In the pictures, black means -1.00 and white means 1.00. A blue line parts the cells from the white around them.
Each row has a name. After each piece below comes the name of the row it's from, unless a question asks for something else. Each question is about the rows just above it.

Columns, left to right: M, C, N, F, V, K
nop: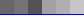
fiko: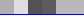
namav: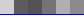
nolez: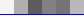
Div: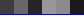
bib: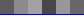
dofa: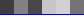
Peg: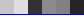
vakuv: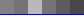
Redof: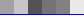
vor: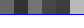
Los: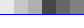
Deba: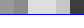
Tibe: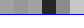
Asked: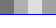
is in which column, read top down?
N
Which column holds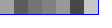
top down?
F
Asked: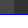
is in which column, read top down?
N
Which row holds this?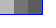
vakuv
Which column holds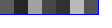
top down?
N

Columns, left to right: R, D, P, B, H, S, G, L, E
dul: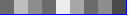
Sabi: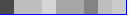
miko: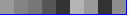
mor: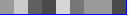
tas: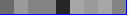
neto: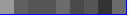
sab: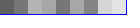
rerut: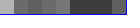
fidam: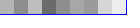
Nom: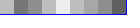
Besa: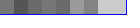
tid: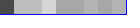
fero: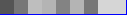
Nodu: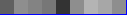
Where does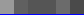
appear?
neto
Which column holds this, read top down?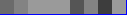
G
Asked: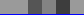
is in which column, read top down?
G
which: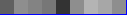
Nodu
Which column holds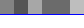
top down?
B

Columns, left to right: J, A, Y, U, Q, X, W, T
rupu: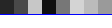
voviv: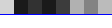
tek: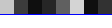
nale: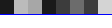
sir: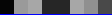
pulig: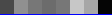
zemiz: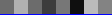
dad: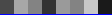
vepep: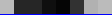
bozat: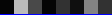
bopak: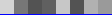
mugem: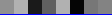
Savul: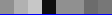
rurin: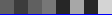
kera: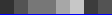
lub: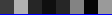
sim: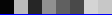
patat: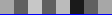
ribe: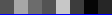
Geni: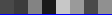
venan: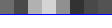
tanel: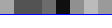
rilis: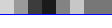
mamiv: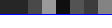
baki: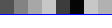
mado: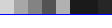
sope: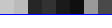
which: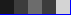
nale
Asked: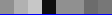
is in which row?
Savul
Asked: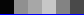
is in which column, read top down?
X

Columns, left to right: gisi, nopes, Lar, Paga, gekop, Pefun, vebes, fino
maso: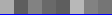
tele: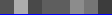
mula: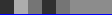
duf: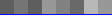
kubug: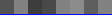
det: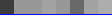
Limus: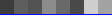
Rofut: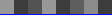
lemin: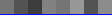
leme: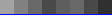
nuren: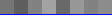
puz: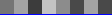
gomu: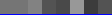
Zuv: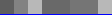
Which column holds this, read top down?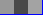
Paga
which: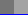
puz
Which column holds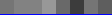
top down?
gekop
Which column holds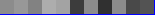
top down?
fino
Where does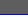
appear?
tele
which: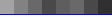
leme

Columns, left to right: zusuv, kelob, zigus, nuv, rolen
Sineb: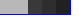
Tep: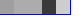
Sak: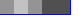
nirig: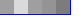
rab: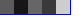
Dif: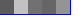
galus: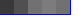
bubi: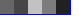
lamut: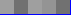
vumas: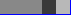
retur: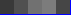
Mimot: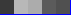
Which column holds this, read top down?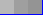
zusuv
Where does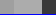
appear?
Tep
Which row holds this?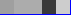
Tep
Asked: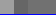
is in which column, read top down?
zigus
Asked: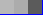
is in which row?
Mimot
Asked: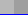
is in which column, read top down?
zusuv

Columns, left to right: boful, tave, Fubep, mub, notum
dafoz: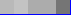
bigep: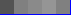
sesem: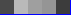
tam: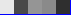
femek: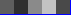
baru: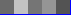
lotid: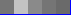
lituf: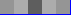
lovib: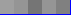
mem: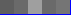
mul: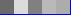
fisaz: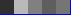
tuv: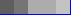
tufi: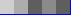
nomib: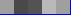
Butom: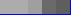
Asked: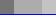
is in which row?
tuv
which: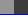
sesem
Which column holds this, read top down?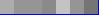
mub
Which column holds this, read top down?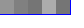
notum
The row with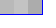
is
dafoz
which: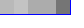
dafoz

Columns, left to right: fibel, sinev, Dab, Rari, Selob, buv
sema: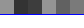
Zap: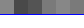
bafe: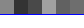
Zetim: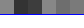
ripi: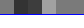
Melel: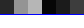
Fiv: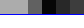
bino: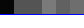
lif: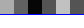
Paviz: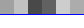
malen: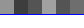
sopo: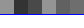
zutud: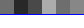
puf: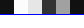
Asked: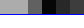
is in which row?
Fiv
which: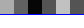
lif
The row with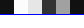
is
puf
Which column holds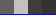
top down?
sinev
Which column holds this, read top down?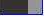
sinev

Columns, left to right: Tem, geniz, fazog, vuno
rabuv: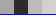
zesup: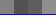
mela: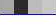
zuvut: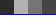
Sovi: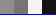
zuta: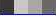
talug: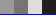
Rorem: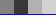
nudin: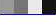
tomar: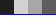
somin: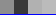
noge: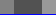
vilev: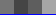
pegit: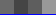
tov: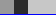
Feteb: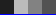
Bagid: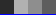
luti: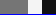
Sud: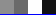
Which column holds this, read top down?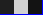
vuno
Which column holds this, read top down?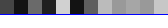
vuno
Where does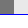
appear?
nudin

